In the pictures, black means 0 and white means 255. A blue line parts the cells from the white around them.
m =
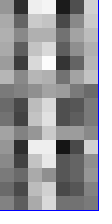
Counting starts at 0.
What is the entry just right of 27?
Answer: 79
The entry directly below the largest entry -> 176
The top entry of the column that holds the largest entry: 244
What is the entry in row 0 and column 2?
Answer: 238
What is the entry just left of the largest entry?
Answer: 217
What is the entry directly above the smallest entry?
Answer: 156
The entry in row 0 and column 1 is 46
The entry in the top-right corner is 209
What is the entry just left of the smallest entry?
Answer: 238
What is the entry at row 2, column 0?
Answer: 176
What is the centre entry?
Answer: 217
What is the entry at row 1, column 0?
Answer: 170
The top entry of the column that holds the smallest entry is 27
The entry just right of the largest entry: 52
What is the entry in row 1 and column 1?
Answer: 100
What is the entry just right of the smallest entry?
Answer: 73
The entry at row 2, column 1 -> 137
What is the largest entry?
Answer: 252
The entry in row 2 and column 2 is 176
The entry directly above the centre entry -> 163
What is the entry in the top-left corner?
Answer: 150
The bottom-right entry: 122
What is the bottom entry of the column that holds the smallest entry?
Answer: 114
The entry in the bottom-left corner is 130
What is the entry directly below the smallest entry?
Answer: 86
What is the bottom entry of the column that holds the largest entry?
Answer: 217

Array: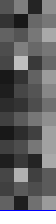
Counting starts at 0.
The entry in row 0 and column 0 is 84
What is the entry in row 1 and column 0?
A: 51
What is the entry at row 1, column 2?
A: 104
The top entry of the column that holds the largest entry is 127
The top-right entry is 143
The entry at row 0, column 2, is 36
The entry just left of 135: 84
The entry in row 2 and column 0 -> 98
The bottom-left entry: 98
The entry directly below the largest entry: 51
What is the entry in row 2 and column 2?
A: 119
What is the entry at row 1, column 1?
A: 24
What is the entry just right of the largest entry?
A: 57
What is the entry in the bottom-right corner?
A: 155

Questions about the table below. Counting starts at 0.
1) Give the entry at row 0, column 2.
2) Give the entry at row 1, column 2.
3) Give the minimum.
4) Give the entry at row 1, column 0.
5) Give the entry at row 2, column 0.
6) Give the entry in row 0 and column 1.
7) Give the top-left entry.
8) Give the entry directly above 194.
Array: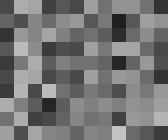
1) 165
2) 133
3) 32
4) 100
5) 52
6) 172
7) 73
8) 65

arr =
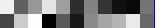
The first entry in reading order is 240
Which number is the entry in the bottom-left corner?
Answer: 68
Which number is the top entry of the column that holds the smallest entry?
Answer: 227
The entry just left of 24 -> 90
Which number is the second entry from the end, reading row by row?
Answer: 234
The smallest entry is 3
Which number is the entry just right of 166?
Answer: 181

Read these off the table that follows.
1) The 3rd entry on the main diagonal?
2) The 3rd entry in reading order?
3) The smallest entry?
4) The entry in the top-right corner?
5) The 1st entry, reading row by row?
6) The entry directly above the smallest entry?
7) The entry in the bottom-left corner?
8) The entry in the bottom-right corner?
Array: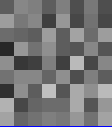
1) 93
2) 127
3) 40
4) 78
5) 93
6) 108
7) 163
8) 163

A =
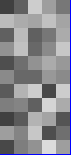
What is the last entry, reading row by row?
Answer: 158
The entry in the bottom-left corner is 72
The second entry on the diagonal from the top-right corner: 193
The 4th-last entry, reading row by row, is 126
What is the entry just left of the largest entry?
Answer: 146
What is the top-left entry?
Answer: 64
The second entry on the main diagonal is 171
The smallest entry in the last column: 84
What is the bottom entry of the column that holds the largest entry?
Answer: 220
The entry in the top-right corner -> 119
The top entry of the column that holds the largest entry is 158
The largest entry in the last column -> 205
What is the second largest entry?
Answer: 213
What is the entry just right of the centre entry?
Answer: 152
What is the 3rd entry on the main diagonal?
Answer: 96
